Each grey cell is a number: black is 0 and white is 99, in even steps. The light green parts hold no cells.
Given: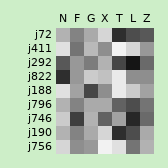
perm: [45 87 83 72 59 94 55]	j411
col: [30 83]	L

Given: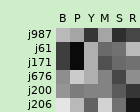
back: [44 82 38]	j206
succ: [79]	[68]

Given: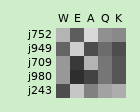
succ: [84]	[56]
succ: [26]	[46]
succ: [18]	[26]

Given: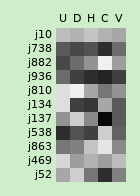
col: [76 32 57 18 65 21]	H
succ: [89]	[53]
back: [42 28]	j882
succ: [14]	[25]
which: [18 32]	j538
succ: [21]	[65]

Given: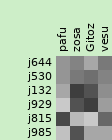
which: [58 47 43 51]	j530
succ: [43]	[51]
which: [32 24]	j929

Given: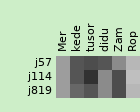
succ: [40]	[33]
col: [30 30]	Zam
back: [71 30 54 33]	j819
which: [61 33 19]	j114
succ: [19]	[54]

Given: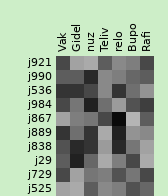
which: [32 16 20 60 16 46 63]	j838
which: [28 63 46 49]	j729
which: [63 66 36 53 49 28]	j921

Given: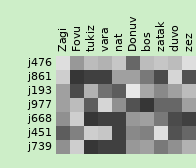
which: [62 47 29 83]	j861
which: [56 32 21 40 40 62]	j977
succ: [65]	[53]
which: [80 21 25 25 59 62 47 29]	j668

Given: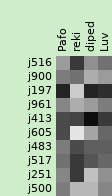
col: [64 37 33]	diped
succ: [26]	[5]
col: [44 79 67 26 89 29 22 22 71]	reki
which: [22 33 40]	j517
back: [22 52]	j251
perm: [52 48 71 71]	j500

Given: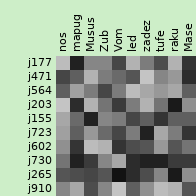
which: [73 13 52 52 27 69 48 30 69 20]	j177
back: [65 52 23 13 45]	j730

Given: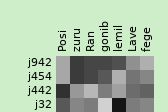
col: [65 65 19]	Posi
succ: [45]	[52]
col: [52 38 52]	fege
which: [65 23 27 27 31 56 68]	j942

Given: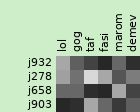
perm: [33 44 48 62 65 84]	j278
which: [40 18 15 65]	j658
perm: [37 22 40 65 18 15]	j903
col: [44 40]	gog
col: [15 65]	fasi
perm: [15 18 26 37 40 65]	j932

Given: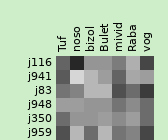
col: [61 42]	Tuf
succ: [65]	[61]
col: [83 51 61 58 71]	noso
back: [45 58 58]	j948
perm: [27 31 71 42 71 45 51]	j959
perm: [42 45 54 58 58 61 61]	j948

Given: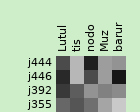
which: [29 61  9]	j446
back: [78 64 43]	j355
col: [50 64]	Muz
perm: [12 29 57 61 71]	j444
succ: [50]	[54]
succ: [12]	[61]
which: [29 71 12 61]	j444

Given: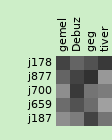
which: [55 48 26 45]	j187
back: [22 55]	j700
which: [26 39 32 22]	j178
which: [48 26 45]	j187
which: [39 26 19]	j877
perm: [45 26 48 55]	j187

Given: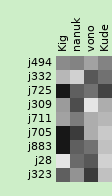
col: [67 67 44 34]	vono
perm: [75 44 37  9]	j883

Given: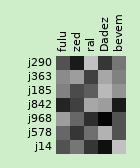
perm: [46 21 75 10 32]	j290
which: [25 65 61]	j842
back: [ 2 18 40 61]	j968
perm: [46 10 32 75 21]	j290
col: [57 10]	bevem

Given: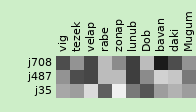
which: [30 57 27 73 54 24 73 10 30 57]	j708
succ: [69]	[61]
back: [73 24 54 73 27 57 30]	j708
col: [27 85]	velap
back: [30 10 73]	j708

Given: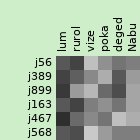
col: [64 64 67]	Nabu
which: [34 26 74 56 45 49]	j56

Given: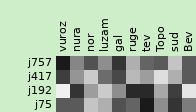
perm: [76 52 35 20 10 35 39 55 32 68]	j757
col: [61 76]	nor
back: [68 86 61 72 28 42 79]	j417

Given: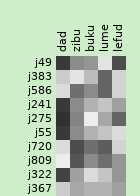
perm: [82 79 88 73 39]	j383
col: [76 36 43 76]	lume
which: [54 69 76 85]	j55

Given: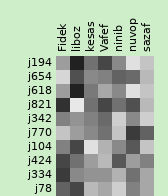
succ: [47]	[65]
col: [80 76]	ninib

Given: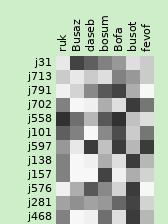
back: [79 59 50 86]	j713
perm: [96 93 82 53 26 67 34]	j791
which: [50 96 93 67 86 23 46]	j702
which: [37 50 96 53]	j101
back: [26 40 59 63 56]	j281

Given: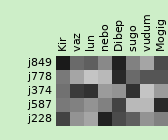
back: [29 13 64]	j228
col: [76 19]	lun
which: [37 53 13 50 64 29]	j849
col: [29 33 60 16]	Mogig
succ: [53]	[13]

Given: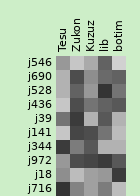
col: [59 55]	Tesu
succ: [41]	[38]
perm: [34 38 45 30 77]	j436
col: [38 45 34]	botim
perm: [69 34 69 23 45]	j39

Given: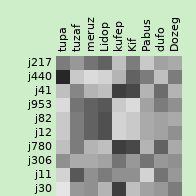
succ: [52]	[70]
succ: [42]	[70]

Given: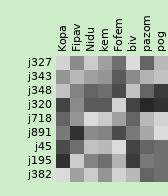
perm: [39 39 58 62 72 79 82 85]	j718
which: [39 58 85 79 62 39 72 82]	j718
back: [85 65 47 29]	j891
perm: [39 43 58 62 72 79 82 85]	j382

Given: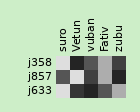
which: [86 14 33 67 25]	j358
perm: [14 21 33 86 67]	j633
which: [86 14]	j358
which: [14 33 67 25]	j358
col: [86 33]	suro
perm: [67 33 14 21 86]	j633
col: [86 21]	Vetun

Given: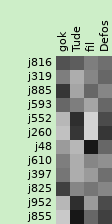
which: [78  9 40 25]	j855
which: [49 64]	j593
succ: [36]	[49]

